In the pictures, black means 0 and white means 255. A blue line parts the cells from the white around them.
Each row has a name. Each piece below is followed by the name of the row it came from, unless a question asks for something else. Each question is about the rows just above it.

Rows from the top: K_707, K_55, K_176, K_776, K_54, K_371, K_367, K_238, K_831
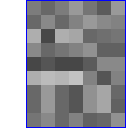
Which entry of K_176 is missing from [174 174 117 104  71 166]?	[111]
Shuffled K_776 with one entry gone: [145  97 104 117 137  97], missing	[130]
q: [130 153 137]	K_55
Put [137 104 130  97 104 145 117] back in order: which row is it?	K_831
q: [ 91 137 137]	K_54
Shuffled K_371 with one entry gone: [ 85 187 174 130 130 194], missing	[181]

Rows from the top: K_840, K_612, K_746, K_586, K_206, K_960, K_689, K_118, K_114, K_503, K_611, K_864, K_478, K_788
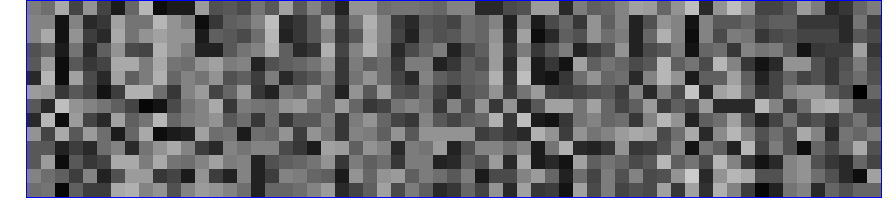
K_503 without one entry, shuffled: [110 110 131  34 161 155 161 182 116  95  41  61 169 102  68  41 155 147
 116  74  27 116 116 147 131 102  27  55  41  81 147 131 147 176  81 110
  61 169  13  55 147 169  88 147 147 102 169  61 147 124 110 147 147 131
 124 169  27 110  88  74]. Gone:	[139]
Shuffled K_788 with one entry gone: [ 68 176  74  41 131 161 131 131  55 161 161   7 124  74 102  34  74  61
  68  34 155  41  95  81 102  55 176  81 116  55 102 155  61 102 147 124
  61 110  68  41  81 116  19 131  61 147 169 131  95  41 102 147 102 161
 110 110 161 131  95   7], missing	[49]

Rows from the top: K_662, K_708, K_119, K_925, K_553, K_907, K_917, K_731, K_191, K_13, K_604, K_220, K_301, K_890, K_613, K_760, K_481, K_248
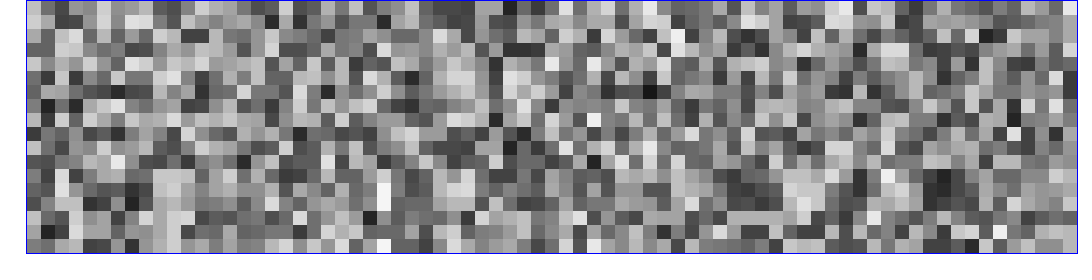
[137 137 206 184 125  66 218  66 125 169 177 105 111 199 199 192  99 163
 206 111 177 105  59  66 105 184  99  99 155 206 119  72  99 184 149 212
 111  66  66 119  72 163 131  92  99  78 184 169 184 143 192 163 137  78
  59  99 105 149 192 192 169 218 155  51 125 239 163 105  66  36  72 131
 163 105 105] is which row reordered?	K_301
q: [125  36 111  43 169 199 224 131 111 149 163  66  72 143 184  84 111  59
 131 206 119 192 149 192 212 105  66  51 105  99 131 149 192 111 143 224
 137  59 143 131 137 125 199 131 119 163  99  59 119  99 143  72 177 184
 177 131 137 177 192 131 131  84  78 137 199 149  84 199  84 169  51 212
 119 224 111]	K_731
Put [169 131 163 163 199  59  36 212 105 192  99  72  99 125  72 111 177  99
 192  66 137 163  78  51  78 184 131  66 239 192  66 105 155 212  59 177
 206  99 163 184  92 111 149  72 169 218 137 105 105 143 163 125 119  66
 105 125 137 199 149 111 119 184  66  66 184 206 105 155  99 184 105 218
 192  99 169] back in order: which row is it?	K_119
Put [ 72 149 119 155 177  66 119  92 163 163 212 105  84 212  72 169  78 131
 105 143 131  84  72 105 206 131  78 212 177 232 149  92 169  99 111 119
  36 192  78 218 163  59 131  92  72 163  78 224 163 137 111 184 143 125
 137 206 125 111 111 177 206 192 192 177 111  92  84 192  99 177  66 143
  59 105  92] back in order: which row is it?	K_604
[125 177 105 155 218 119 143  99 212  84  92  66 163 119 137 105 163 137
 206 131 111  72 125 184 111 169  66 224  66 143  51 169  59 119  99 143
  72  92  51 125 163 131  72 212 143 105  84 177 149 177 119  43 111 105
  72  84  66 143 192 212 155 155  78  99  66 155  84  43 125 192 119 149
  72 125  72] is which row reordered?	K_13
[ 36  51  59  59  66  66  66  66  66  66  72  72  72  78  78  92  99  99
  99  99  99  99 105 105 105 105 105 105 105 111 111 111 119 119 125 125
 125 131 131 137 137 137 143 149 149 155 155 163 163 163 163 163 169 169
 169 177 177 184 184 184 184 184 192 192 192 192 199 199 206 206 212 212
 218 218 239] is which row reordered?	K_119

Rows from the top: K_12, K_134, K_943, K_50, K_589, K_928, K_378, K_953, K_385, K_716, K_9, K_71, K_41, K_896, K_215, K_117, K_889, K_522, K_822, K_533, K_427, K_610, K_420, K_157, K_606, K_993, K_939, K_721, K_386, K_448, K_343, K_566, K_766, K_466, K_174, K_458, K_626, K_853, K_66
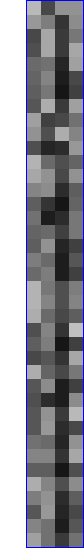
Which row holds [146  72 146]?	K_41
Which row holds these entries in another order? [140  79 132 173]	K_174

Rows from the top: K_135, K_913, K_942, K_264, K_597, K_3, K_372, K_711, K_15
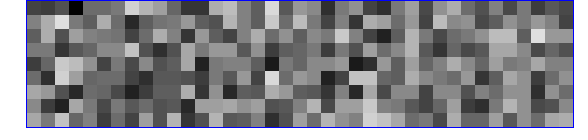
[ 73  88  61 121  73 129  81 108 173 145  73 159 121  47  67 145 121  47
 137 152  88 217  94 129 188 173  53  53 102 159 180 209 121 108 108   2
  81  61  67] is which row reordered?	K_135
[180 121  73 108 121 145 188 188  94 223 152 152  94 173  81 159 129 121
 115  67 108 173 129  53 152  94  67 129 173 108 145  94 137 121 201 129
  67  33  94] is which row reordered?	K_942
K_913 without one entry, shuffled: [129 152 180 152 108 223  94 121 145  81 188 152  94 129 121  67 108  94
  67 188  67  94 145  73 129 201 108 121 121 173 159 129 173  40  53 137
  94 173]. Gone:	[115]
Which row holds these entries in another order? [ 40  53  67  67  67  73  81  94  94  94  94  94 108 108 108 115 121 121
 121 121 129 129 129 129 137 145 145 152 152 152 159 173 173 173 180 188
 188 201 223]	K_913
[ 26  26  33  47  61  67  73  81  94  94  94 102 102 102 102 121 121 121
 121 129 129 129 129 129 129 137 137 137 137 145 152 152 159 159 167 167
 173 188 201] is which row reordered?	K_597
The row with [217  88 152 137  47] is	K_135

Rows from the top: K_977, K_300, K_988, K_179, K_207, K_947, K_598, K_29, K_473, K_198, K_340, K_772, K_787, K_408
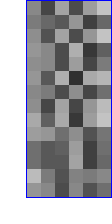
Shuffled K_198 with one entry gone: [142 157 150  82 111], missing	[117]
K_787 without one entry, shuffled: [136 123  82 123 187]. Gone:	[130]
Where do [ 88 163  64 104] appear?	K_772

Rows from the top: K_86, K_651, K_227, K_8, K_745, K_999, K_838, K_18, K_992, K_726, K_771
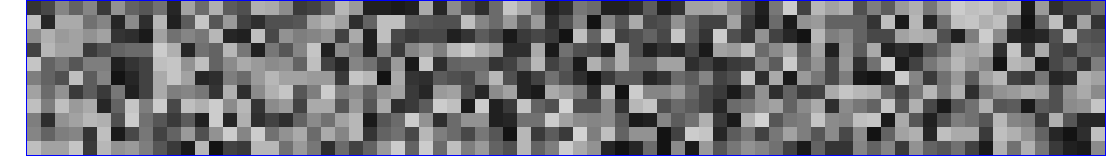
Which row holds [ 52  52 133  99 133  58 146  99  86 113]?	K_771
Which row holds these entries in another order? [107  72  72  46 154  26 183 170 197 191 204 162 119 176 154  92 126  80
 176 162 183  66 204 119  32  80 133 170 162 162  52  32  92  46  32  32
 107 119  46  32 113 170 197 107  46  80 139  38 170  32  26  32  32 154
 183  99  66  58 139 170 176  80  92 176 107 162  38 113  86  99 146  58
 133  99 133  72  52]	K_86
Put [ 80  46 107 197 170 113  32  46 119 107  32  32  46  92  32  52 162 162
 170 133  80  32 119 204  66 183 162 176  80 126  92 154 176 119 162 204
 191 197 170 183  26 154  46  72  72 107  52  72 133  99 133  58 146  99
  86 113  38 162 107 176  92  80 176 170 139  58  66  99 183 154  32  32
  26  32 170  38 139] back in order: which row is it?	K_86

